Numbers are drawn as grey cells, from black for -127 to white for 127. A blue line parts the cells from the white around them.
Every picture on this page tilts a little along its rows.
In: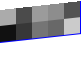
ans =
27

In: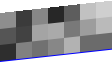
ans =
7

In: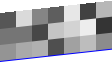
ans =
5

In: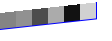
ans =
-51

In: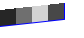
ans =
83

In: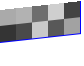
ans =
-17

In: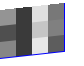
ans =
96
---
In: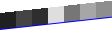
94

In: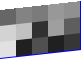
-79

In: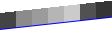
53

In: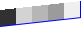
54

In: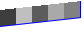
-35

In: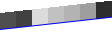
65

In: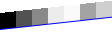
108
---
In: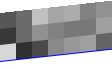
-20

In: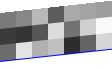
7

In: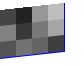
-93

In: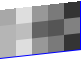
94

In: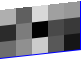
-32

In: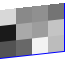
9

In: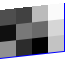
-62

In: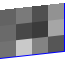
-5

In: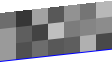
-73
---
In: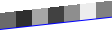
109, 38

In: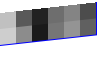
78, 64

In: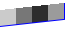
75, 27

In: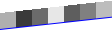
103, 61

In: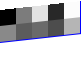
124, 98

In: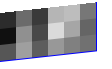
90, 61

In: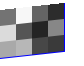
119, 91
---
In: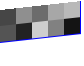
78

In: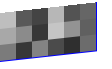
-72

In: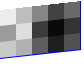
-68

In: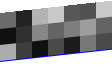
7

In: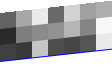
11

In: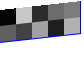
33
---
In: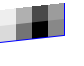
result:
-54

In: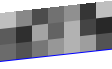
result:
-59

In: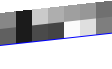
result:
23

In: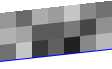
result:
-57

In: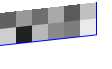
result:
-37

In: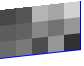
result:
-13

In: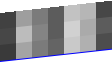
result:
42

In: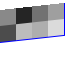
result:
-13

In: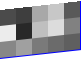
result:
92

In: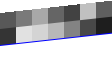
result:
64
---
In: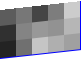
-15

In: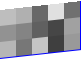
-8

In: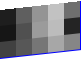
-40

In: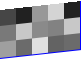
-20

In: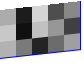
-5

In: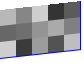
-68

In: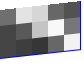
-65
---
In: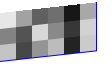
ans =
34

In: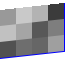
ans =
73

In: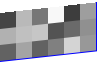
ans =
57

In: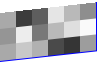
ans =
-67

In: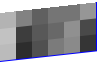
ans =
2

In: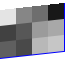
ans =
6

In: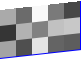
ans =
-20

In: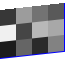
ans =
28
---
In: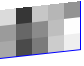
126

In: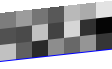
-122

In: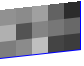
-23

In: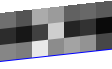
-117

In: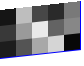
7

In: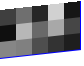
-57

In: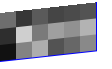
51
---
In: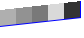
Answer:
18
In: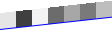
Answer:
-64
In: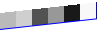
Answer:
79
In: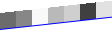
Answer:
7
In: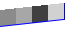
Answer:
39
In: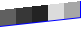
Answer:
-72
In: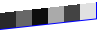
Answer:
-24
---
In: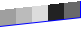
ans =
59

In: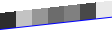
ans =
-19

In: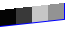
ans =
-123

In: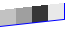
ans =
66

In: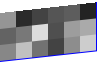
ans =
-13

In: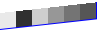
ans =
78
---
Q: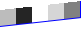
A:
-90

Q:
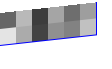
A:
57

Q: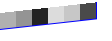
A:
20

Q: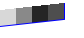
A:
9

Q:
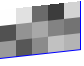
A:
97

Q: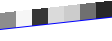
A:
118

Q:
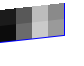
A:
-39
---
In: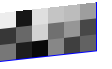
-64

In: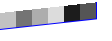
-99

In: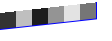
99

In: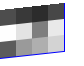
47

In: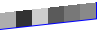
-7

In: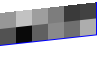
-16

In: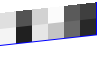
-23

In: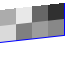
28

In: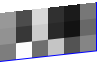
-44

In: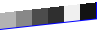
112
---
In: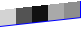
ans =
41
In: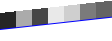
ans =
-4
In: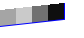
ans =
-14
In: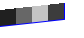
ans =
68
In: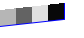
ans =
96
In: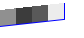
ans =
-38
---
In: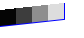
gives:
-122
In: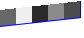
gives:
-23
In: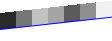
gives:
-85
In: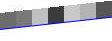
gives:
-18
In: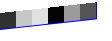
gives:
-78
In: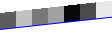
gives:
-34
